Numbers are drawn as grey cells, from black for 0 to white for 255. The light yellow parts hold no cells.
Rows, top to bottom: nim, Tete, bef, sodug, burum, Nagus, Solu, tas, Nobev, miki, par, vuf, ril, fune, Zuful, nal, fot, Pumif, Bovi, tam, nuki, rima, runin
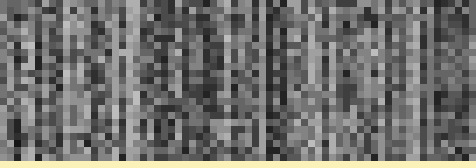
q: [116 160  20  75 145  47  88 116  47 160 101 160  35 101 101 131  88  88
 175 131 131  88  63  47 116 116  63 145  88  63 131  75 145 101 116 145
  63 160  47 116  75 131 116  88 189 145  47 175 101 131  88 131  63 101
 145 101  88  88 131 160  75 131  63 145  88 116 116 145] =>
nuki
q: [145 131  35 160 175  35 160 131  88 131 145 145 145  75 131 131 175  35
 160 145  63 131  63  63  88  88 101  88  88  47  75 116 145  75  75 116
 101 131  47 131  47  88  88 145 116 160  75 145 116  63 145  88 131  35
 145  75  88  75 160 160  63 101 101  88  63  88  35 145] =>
runin
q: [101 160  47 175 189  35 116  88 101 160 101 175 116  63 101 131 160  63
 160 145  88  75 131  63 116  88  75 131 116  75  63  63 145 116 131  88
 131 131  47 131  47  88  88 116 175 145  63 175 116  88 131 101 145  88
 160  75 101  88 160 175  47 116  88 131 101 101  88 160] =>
Solu
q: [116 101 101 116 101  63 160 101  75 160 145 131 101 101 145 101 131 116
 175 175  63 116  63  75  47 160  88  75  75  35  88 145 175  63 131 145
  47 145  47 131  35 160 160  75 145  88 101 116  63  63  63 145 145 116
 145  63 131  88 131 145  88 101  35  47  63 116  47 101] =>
nim

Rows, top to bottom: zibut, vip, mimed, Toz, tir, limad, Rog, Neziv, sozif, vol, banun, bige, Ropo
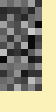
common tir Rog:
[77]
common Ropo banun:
[93]
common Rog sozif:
[10]
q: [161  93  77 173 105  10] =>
Toz
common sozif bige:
[105]
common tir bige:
[77]

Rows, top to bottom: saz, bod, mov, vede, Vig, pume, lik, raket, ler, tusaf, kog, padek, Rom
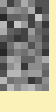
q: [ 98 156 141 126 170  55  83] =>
bod
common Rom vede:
[183]
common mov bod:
[98]
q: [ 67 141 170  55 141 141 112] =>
tusaf
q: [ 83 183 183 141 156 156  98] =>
kog

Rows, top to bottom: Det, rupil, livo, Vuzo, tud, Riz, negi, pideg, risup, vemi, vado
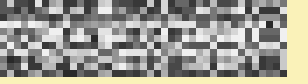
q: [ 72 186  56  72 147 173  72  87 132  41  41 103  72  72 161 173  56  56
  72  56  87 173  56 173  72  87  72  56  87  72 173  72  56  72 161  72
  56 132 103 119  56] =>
vado
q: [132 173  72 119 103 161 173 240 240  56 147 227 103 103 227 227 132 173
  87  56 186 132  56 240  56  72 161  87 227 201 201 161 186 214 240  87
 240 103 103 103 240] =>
tud
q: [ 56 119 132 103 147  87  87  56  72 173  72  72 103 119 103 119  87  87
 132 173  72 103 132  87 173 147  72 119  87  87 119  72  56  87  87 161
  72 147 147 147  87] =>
livo
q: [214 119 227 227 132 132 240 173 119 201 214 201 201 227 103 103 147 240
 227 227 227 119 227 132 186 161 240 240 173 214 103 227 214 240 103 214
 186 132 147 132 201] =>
pideg
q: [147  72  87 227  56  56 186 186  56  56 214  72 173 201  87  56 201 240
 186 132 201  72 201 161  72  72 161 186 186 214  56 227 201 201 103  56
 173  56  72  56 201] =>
vemi

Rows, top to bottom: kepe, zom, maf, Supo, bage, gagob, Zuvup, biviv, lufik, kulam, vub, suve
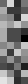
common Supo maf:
[147]
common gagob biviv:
[172]
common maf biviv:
[147]
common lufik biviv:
[147]
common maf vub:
[134]
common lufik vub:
[134]

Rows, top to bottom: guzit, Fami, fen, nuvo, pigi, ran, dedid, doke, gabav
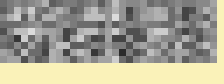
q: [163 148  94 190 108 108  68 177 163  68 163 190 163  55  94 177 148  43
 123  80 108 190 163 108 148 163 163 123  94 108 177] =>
doke
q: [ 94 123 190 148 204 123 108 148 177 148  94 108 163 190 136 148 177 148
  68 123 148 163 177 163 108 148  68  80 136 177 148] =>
Fami
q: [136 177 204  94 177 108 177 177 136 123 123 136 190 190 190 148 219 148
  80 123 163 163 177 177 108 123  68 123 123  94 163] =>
fen
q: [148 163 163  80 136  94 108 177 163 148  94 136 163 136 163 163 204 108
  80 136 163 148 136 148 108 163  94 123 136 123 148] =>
gabav

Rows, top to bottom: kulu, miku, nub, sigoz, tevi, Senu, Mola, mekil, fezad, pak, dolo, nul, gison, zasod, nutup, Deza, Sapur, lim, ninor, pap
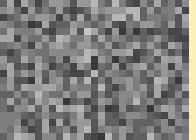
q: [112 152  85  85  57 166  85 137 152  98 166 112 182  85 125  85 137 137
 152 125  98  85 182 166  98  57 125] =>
nul
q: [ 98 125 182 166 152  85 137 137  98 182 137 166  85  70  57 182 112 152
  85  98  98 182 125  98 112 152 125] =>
pap
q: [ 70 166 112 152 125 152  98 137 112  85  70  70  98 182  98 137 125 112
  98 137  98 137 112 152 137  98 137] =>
dolo
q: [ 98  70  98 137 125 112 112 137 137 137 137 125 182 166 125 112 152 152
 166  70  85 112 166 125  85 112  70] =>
mekil
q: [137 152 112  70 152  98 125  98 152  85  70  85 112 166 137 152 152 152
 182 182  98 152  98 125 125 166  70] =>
miku
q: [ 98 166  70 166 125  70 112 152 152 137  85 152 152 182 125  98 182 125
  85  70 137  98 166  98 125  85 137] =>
kulu

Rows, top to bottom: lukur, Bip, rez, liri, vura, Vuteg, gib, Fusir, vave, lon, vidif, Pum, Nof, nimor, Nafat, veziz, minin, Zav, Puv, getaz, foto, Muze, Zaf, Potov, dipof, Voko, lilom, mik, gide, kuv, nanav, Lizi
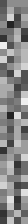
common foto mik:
[157]
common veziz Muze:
[141]
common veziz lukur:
[141]
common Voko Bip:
[125]

